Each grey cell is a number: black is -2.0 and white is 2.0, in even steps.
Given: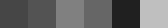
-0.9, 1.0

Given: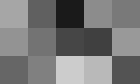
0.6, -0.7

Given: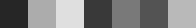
-1.4, 0.9

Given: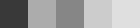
-1.1, 1.5

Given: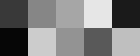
-1.1, 1.0

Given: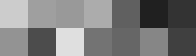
1.2, -1.0
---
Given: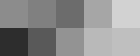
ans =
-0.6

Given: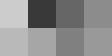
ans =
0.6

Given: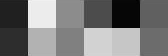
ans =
0.8

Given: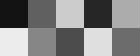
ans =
0.1

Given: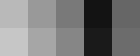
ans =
0.6

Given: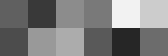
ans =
0.4

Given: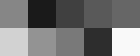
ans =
0.3

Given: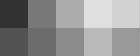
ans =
-0.3
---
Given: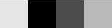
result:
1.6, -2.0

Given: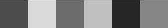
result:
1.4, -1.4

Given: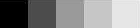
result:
1.6, -2.0

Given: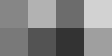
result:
1.3, -1.2

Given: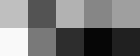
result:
1.9, -1.9

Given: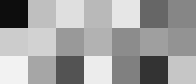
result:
1.8, -1.8

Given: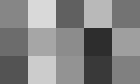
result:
1.4, -1.3

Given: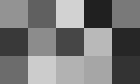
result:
1.3, -1.5
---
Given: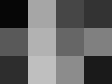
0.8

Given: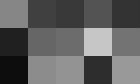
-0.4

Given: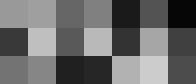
1.0

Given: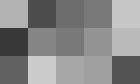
0.1

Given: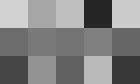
-0.1

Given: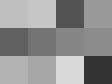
-0.2

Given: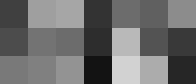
-0.2

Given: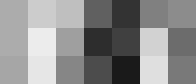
1.7
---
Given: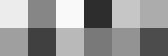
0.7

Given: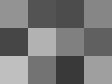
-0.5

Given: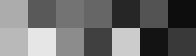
-1.8

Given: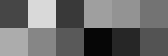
-0.2

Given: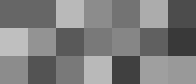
-1.1

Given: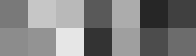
-1.0

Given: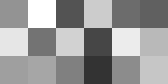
0.9

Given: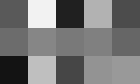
-0.4
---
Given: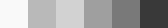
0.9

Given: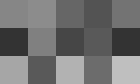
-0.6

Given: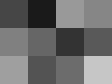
-0.7

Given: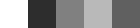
-1.3

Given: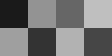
-1.2

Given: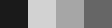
1.3

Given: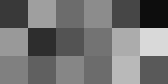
-0.5

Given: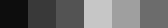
-1.1

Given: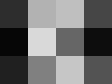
0.0
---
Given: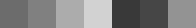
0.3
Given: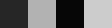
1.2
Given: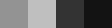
-1.7
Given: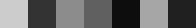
-1.5
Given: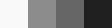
-1.5
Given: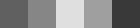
-1.1
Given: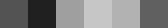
-0.5
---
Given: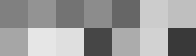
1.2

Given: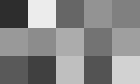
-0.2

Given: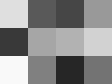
0.8

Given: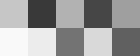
-0.9

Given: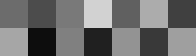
0.7

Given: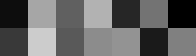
-0.2

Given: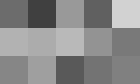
0.3

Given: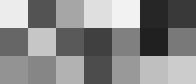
-1.5

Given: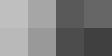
-0.6
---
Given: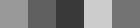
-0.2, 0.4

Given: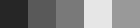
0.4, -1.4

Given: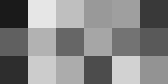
-1.1, -1.3

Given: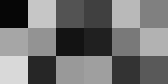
0.0, 1.4

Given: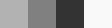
1.9, 0.8

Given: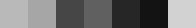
1.3, 0.9
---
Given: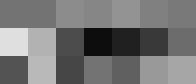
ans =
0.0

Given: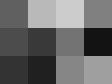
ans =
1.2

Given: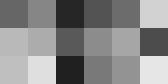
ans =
-0.3

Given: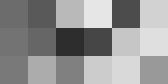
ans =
-0.8

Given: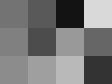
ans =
-1.7

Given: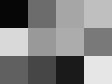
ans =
0.6
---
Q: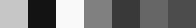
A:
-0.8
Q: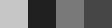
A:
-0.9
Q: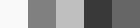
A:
-0.4
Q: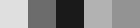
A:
0.3
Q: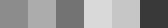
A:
-1.1
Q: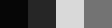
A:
-0.2
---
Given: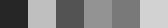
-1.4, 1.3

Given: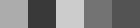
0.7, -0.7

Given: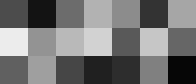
-0.8, -1.9

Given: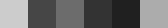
1.2, 0.7

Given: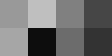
0.4, -1.2

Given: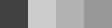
-1.0, 0.4
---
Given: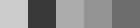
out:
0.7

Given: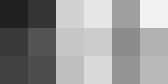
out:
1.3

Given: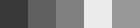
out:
0.0

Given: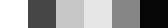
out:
1.1

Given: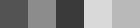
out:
-1.1

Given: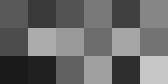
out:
-0.7

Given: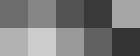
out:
-0.7

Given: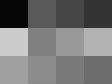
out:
-0.9

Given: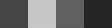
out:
-0.5

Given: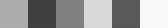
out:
0.0
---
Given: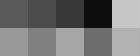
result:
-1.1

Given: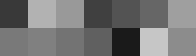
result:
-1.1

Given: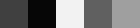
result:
-1.0

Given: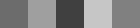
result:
-0.3

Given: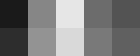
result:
-1.3

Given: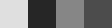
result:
-0.8

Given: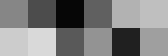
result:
-1.5

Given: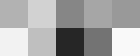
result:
-0.2

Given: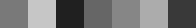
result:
-1.1

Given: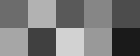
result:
-1.0
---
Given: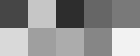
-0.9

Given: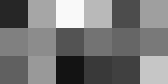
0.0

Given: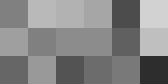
0.5

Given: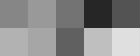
0.1

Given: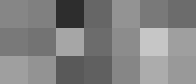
-0.1

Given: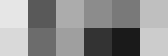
1.6

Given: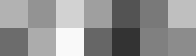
0.8

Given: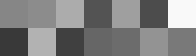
0.1

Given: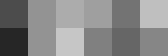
-0.8

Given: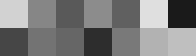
1.3
